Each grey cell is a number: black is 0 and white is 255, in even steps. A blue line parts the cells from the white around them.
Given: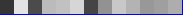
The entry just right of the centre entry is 146
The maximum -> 227
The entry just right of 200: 179

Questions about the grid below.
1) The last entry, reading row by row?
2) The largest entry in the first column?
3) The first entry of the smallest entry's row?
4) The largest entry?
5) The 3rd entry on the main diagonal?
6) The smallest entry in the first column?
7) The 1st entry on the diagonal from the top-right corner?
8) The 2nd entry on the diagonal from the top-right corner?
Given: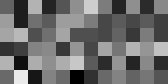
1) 85
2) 179
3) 105
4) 234
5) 79
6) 49
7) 137
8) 91

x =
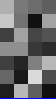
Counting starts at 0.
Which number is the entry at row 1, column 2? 16
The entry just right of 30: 184
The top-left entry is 176
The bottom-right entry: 16
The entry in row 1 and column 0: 198
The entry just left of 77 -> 218
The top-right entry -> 95

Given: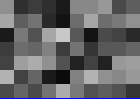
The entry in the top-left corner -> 144
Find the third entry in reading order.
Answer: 60
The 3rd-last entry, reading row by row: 94
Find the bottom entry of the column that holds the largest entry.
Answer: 172
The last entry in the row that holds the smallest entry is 152
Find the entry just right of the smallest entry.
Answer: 129
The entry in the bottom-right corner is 53
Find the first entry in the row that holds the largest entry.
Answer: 26
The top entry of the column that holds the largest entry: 26
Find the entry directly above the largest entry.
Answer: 19
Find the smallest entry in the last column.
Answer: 41
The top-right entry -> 94
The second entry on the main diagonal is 94
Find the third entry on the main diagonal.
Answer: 81
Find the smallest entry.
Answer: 11
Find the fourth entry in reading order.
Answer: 47
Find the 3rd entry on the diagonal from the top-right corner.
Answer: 74
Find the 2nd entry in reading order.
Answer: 47
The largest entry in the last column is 158
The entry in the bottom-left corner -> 74
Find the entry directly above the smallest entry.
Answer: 81

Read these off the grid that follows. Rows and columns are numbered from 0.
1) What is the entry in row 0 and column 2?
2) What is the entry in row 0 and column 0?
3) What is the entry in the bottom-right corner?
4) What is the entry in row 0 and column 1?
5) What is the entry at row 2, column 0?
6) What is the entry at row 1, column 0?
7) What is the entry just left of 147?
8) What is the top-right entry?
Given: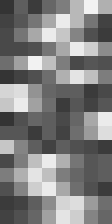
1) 59
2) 52
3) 102
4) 94
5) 73
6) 66
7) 221
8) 176

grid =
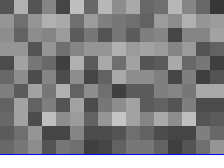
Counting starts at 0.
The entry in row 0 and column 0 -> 84
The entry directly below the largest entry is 84
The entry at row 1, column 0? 149
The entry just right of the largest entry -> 162
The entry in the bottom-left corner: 104
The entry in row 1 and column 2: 149
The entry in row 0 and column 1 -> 176
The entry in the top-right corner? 55
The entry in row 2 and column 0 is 141
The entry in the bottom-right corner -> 149
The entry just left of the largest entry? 149
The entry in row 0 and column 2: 84
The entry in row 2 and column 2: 141
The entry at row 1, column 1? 111
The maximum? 196
